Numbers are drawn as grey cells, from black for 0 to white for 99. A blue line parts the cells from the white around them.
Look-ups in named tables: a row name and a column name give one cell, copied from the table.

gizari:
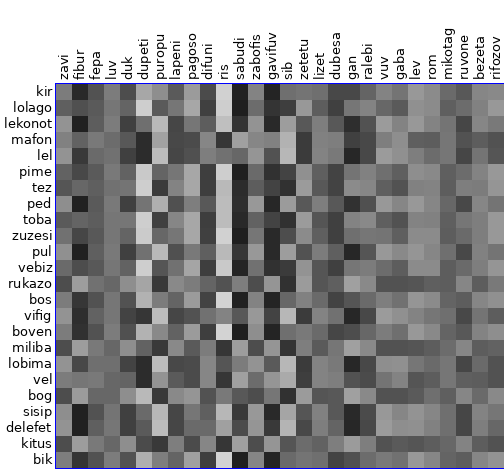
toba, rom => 50
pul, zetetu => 32
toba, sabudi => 16
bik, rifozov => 57
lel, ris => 44
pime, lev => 55
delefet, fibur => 13
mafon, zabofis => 52
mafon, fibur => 38
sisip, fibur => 13
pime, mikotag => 37
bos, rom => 54
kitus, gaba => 35
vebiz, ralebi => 48
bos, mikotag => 39
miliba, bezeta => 36
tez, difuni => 24
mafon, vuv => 49
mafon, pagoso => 29
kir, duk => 30

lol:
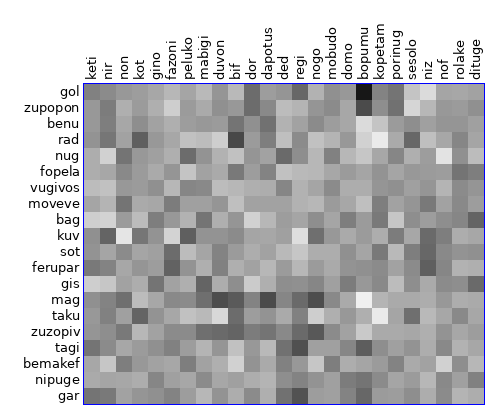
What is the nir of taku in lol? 50
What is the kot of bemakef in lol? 59
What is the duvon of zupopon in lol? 56
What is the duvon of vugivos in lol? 73
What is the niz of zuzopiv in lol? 68
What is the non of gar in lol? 63
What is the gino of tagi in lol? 56
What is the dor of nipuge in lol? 67
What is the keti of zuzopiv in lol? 58
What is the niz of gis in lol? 66
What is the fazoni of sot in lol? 42
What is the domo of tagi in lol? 52
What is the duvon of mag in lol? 30
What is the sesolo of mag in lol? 66
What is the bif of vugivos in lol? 71
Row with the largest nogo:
taku

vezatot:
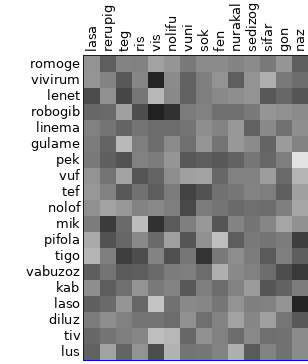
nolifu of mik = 35
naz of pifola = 24
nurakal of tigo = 55
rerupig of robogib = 41
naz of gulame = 51
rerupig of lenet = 56
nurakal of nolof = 41
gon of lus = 44
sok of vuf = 63
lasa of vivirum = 58
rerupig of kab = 36
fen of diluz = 51
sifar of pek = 40
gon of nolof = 49
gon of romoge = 58
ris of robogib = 30
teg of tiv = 49
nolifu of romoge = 58

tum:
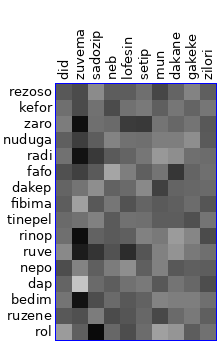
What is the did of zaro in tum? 48
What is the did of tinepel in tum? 41
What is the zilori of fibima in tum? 33
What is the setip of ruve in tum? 33
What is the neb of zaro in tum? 41
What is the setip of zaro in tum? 22
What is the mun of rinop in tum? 47
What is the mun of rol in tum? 62
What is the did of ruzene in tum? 34
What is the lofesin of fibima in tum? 32
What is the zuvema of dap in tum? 76
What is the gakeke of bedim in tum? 49
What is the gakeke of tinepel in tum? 31

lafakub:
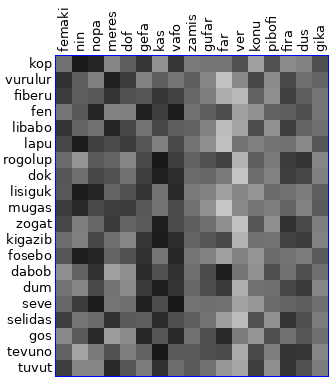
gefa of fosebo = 19
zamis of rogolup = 38
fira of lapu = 44
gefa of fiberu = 33
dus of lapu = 53
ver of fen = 62
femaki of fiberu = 23
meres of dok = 32
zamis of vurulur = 37
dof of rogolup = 52
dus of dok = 27
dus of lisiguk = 48
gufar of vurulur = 52
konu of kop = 62
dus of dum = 22

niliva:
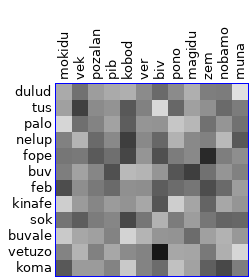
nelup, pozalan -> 41
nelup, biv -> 40
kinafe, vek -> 60
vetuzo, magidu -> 64
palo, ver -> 58
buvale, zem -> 62
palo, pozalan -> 51
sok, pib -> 52
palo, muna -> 44
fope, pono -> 48
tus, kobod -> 34
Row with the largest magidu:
palo

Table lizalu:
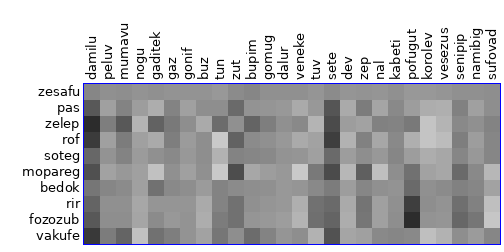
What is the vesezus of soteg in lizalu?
65
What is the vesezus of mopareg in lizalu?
65
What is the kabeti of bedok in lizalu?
57
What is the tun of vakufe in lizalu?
46
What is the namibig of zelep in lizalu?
56
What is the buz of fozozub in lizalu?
67
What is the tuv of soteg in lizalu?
62
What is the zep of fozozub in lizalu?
46
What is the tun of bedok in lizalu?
51
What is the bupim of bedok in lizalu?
55
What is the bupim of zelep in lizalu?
39
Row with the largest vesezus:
rof

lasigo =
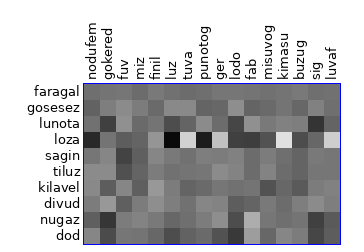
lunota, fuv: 56
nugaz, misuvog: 46
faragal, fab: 45
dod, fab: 61
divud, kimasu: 42
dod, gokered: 29
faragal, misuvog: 44
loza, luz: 4
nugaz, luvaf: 35
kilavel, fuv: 52
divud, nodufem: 48
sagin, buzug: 39
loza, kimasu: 87
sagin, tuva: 44
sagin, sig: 47
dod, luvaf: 36
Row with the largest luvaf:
loza

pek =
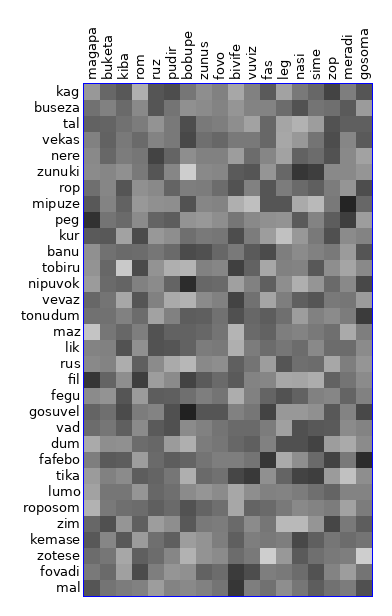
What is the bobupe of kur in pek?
43
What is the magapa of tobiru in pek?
57
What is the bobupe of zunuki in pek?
80
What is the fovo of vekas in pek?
40
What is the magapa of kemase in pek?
34
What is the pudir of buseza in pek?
45
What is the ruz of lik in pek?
32
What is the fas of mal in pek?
44
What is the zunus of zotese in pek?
57
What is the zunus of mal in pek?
50
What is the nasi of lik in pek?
42
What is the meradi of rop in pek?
58

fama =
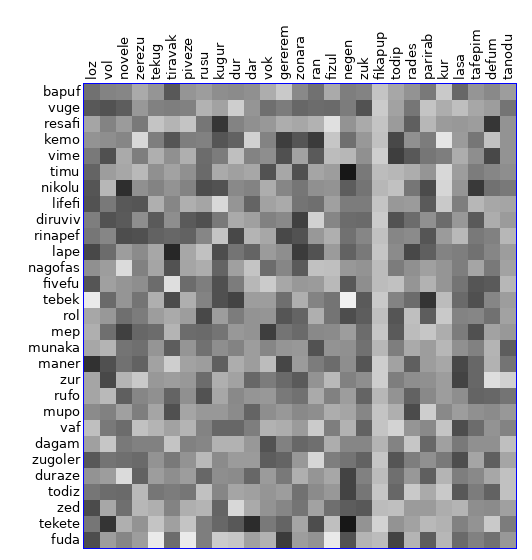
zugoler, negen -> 45
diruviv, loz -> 49
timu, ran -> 64
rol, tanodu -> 63
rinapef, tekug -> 38
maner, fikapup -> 80
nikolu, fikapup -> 71
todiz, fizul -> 59
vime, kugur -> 48
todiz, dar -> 62
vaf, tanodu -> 51
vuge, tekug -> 50
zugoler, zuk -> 38
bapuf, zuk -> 51
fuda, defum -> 44
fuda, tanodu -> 59
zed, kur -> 67

